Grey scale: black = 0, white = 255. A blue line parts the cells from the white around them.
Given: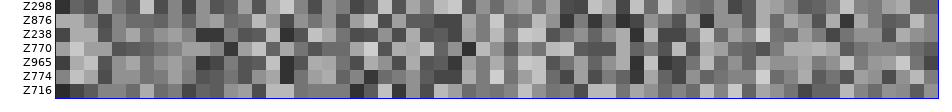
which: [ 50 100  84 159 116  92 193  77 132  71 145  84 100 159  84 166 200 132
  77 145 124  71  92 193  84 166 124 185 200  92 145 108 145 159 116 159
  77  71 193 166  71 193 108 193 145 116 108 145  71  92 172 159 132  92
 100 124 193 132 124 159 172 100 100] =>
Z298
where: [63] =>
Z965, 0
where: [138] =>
Z716, 60
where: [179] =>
Z770, 54
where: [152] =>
Z965, 58
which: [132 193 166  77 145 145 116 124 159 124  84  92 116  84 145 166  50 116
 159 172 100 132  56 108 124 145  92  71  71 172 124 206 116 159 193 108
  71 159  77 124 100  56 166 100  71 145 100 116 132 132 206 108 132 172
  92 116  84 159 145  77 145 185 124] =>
Z774

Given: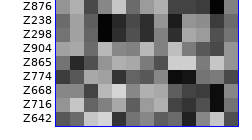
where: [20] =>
Z774, 9
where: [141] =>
Z238, 10

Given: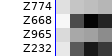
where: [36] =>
Z668, 3
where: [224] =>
Z774, 0
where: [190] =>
Z774, 2

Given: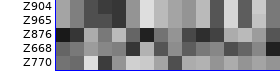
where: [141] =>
Z668, 8
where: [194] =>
Z965, 14

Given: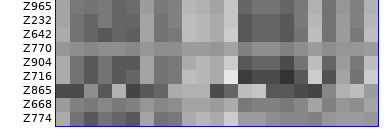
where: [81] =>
Z716, 19
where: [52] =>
Z716, 16
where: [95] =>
Z642, 5
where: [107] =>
Z965, 5

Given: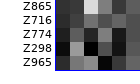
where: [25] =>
Z774, 4
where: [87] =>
Z298, 5
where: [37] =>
Z774, 2
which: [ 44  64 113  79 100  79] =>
Z716
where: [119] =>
Z965, 1
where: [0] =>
Z298, 2
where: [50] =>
Z865, 0

